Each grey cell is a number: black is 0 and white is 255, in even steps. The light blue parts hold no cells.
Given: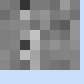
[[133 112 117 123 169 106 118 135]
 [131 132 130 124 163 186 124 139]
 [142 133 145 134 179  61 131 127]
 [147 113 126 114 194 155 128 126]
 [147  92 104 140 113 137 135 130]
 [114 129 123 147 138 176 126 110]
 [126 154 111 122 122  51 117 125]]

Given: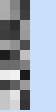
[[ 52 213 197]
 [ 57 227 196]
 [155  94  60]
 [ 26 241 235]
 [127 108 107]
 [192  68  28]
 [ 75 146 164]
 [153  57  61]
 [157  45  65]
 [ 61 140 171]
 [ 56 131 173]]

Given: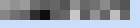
[[101 190 101 146  93 200 102  93  13  44 102 113 134]
 [ 84 102 138 113 104 143  85 102  93 110 155 146 160]]

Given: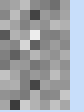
[[167 193 157 178 204  59 166]
 [198 138 135 177 123 139 146]
 [149 150 161  69 128 175 171]
 [156 188 142 153 129 166 194]
 [144 163 132 118 152 155 119]
 [173 146 157 182 137  96 128]
 [137 156 134  96 214 134 145]
 [146 127 130 237 163 178  88]
 [177 186 145 157 130 163 183]
 [164 140 154  67 138 188 134]
 [159 111 128 139 189 165 153]]

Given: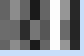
[[ 40 150 252 101  26 100 140 100]
 [ 37 106 254  86 118  44 106 108]
 [ 37 106 254  86 118  44 106 108]
 [ 40 150 252 101  26 100 140 100]
 [ 40 150 252 101  26 100 140 100]]

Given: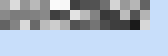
[[215  26  61  62  77 116  96  82 175 205 187 105 217 131  99]
 [180  82 188  64  56 131 186 227  80  63 137 129 126 124 137]
 [ 99 182 153 212 111  82  81  64 247 250 139 185 149 219 164]]

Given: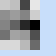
[[106 185 217 217]
 [ 79 154 163 114]
 [  1  38  98 132]
 [206 132 156 143]
 [231  69 191 202]]

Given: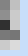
[[219 203]
 [118 121]
 [202  48]
 [203 143]
 [192 131]]

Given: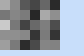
[[130 133  74  44 122 158]
 [ 52 123  53 136 143 144]
 [ 77 126 105  67 120 202]
 [143 169  39 123 134 119]
 [ 42 103  70  88 138 171]]
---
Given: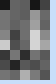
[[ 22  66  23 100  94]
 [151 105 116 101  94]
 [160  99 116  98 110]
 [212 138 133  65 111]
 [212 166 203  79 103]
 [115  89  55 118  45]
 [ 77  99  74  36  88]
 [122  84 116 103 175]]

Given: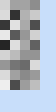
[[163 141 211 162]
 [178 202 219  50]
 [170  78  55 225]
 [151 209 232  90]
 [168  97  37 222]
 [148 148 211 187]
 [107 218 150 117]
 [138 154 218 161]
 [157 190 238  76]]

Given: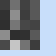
[[ 65  88  61 112]
 [ 61  88  49 142]
 [ 71  67  47 118]
 [ 48  89 141  46]
 [115  60  73 197]]

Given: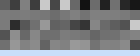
[[ 39  23  95  62 128  61 201  71 201 104  18 108  33 113]
 [122 113 123 122 124 121 119 109 120 128 115 128 127 126]
 [ 82 201 123  44  87 112 152  97 101  69  52 134 106  94]
 [125 131  83 142 104 135 111 111 124 121 117 102 112 113]
 [138  73 112 151 130 139  99 134 129 153 148 115 131 129]]

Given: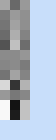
[[105 153 167]
 [154 144 124]
 [162 143 117]
 [174 131 107]
 [192 109  83]
 [139 150 139]
 [139 123 134]
 [163 132 116]
 [ 52 179 216]
 [120 135 152]
 [ 19 194 249]
 [ 28 194 248]]

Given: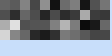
[[ 82 117 100  91 131  71 144  18 108 126  21]
 [ 60  56  79  45 102  77  37  75  44  58 170]
 [ 25 104 173 224  80  84  85 128 180 124  12]
 [ 69  71 213 134 103  40  27  48 122 110  88]]

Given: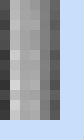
[[128 101  83 183 163 152]
 [129  98  74 185 164 159]
 [128  92  64 191 166 167]
 [129 100  80 183 163 155]
 [129  99  77 184 163 157]
 [126  86  55 203 168 173]
 [129  94  68 189 165 165]
 [128  90  61 194 167 169]
 [122  81  50 213 171 175]
 [129  96  71 187 165 162]
 [124  84  52 208 170 175]
 [127  88  58 198 167 171]]
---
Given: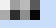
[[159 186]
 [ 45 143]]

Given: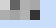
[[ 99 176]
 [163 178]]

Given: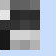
[[95 97]
 [39 46]]

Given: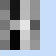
[[ 20 185]
 [ 22 186]]

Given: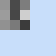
[[ 74 125]
 [ 71 207]]

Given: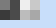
[[ 73 238]
 [ 75 188]]
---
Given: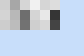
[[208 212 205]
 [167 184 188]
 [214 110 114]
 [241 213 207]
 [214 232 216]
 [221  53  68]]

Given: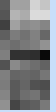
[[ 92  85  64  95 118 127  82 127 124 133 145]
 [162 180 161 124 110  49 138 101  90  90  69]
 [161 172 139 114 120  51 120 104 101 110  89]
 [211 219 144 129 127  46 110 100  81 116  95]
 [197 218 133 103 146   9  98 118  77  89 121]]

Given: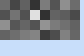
[[109  81 144  99]
 [ 70 115  86 110]
 [ 97  81 101 124]
 [ 51 224  83 132]
 [124  49 147  60]
 [ 84  99 123  77]
 [143  93 112 129]
 [108  74  98 102]]

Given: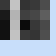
[[ 55  26  17  17]
 [195 179 186 194]
 [ 51  64  11  57]
 [ 57  71  56  52]
 [ 76  94  73  78]]

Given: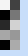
[[244   1  40 167   2]
 [ 65 119 210 152 171]]

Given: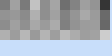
[[125 147 141 176]
 [161 152 160 157]
 [122 139 144 183]
 [194 176 168 154]
 [142 143 155 180]
 [165 161 171 158]
 [111 130 128 186]
 [131 149 147 172]
 [159 169 156 158]
 [148 155 157 162]
 [ 53 106 104 205]]
